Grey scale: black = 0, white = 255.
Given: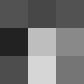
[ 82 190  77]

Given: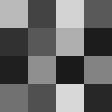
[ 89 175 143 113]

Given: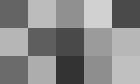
[ 74 155  51]

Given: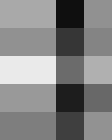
[145  54 234 153]

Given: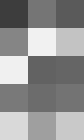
[ 90 241 240]

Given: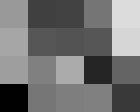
[220  86 171 118]

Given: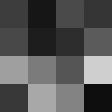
[ 53  45 123  56]
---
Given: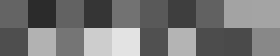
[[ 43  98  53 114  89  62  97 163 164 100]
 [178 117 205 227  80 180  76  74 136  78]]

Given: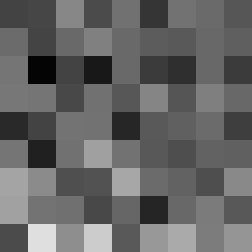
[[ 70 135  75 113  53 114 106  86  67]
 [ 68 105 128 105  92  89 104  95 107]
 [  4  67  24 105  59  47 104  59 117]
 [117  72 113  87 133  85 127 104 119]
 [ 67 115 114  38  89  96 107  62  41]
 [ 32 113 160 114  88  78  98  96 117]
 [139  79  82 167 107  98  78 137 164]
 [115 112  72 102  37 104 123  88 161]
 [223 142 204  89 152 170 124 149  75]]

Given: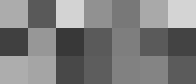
[[ 89 211 145 120 169 212 172]
 [151  56  90 126  90  67  64]
 [165  72  93 129 132  91 173]]

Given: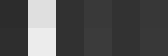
[[223  49  57  50  55  44]
 [236  49  59  50  56  46]]

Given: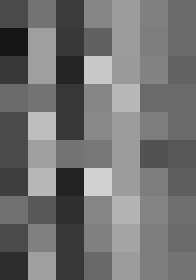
[[116  59 134 156 128 106  74]
 [159  55  97 156 125 107  21]
 [159  37 200 154 131  98  55]
 [115  55 134 184 106 106 106]
 [189  55 137 156 125 106  74]
 [159 116 120 156  82  87  74]
 [183  34 209 156 125  95  62]
 [ 88  47 134 180 132 110 113]
 [128  55 128 165 125 106  74]
 [159  55 105 156 125 115  45]]

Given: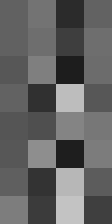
[[115  43  98  97]
 [110  62 110  97]
 [127  29 108  87]
 [ 48 189  87  98]
 [ 79 132 119  85]
 [142  30 124  87]
 [ 51 183  92  95]
 [ 59 195  63 125]]

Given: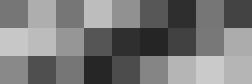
[[174 118 189 145  87  46 118  67 118]
 [188 150  85  47  37  65 120 172 199]
 [ 79 118  38  76 133 181 202 181 137]]
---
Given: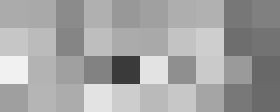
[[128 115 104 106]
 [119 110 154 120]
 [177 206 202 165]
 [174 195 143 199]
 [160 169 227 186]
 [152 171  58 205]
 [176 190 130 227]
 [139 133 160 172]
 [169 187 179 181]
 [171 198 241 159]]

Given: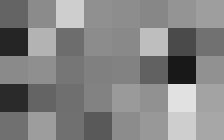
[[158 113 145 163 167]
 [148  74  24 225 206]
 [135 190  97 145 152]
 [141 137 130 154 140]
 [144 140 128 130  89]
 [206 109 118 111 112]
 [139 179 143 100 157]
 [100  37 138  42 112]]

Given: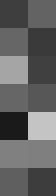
[[ 99  58  64  87 196 127  61]
 [ 62 102 165 102  26 128  95]]

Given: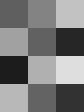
[[194  38 222  50]
 [131  97 176  99]
 [ 95 161  28 184]]

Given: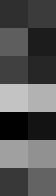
[[ 59  28  38 178  19 145  99]
 [ 47  94  64 195   1 160  56]]

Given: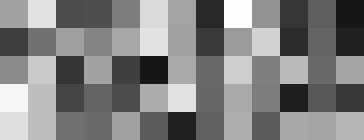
[[ 23  33 164  56 181]
 [ 94 100 105  88 163]
 [ 54  44 186  30 168]
 [147 210 127 125  92]
 [253 155 206 169 174]
 [ 40  58 104 103  96]
 [163 162 169 225  32]
 [217 226  23 172  92]
 [125 167  63  76 162]
 [ 79 132 162 100 107]
 [ 76 159  53  69 113]
 [225 113 201 189 189]
 [161  62 138 245 221]]

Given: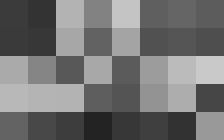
[[ 92  78 201  70 153]
 [101  85 187 173  50]
 [ 95  81 156 147  63]
 [196 164  91  84  55]
 [130  98 168  94  35]
 [179 167  88 179  61]
 [ 51  55 133 180  72]
 [ 59  58 170 184  99]]
